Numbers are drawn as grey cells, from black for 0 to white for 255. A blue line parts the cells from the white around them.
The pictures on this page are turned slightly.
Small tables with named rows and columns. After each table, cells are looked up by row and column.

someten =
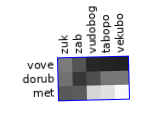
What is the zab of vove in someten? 85
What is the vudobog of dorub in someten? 79
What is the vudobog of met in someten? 213
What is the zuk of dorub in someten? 113
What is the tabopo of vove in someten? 36
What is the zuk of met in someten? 88
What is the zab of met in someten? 92
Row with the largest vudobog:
met

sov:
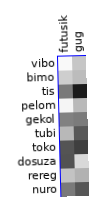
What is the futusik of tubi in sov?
184
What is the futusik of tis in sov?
122
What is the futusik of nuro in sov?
122
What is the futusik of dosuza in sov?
82
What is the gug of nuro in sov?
86
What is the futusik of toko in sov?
84
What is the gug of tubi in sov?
88
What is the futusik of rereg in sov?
195
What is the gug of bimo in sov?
188
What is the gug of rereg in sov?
178
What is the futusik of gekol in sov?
129
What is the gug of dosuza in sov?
217
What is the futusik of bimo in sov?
206
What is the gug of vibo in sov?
198

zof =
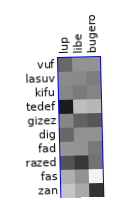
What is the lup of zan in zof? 197
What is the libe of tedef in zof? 190
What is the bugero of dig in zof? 145
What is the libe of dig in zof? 145
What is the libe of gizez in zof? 98
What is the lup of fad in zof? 149
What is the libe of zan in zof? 169
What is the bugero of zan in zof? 52
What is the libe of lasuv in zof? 136
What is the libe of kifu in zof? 122

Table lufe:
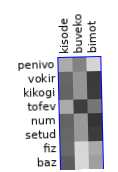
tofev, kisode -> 171
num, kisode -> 100
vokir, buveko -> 149
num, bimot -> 52
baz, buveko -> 216
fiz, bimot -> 169
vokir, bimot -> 59
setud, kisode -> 103
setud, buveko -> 152
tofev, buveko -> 62
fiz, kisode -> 106
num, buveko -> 153
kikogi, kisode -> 100
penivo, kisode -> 172
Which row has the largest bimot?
penivo

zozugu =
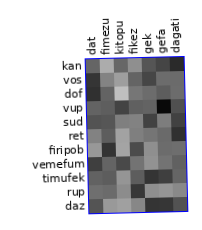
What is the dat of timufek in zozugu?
98
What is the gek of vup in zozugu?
99
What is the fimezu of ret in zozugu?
93
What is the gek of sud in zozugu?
66
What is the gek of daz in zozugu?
52
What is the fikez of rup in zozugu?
55
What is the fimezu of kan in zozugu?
172
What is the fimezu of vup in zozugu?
94
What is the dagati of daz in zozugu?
82
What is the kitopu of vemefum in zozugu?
73
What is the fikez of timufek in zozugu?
93
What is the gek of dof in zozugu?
108
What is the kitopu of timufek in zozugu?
149
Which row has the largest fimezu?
kan

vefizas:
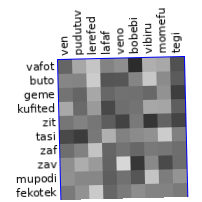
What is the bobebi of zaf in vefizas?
103
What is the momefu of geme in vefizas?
146
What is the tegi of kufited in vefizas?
94
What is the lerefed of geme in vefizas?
167
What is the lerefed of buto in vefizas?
204
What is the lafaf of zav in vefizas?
99
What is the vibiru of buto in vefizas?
199
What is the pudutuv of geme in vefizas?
101
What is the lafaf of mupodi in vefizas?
94
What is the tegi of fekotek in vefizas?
122
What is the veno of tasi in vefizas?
129
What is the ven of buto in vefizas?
134
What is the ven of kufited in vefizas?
168

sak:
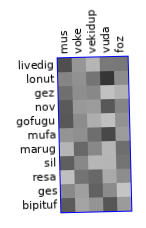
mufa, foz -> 156
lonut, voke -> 145
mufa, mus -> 148
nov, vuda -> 88
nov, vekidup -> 156
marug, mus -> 181
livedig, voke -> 150
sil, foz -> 116
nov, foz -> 133
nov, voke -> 153
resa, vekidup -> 104
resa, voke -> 115
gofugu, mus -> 88
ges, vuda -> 139
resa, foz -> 141
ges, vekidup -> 97
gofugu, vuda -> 191
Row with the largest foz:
ges

